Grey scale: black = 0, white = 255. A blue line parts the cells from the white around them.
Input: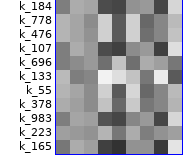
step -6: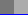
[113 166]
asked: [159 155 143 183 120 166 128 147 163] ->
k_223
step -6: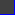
[58]
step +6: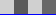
[214  96 214 110]
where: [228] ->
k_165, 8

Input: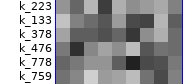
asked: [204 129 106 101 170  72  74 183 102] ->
k_133
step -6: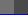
[108  68]

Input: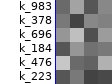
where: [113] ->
k_184, 2
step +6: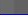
[112 104]
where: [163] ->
k_983, 1
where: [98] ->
k_476, 2
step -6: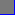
[115]

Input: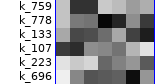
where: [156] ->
k_759, 5
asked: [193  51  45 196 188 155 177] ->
k_759

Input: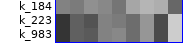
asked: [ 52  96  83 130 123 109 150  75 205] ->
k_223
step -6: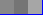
[130 111 160]
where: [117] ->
k_184, 4
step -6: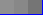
[138 130 111]

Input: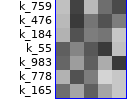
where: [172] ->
k_983, 3
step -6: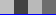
[186  60 179 104]
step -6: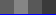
[ 89 127  82  52]
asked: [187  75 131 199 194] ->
k_778
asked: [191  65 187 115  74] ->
k_759
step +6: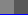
[139  94]
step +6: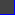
[72]

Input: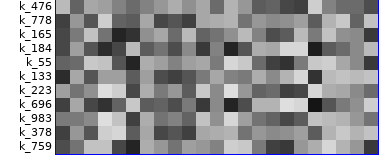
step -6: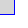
[208]
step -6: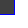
[58]

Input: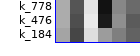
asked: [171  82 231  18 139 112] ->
k_778
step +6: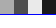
[178  84 240  32]
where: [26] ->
k_476, 3
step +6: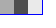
[178  84 240]
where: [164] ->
k_184, 0

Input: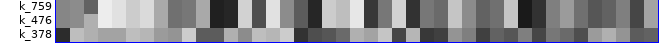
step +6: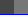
[ 76 125]
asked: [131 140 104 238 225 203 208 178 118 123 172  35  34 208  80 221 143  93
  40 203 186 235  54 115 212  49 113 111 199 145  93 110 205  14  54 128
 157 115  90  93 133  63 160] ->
k_759
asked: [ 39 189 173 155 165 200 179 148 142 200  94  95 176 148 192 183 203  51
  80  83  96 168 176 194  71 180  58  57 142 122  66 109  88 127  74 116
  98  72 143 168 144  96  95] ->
k_378
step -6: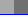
[163 106]
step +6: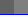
[104 133]

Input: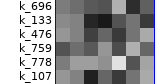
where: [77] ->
k_759, 4
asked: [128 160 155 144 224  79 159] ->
k_778

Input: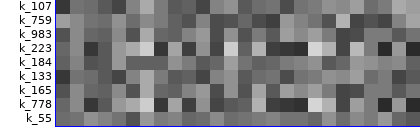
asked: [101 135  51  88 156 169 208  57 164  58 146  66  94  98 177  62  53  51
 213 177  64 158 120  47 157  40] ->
k_778
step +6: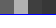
[103 184  69  61]
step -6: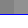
[125 139]
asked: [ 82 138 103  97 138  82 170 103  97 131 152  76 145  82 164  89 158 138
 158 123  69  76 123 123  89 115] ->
k_165

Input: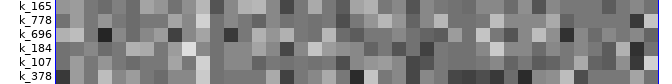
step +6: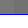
[126 120]
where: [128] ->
k_165, 4
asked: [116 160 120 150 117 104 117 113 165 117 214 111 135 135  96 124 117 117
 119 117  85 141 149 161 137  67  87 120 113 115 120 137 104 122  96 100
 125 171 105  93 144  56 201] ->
k_107
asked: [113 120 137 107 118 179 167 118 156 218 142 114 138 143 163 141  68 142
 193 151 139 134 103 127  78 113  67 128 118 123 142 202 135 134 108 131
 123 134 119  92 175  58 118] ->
k_184
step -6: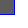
[86]

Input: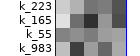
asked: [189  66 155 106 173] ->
k_983
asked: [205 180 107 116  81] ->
k_223
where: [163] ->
k_55, 4
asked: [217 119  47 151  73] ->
k_165
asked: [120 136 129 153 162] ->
k_55
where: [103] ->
k_983, 3

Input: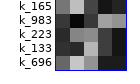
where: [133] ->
k_223, 1
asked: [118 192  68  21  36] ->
k_165
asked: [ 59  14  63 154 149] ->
k_983
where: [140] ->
k_223, 2
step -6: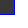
[50]
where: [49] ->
k_133, 0

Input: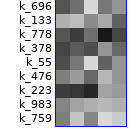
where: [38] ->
k_223, 2
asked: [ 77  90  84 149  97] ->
k_378
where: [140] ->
k_133, 2

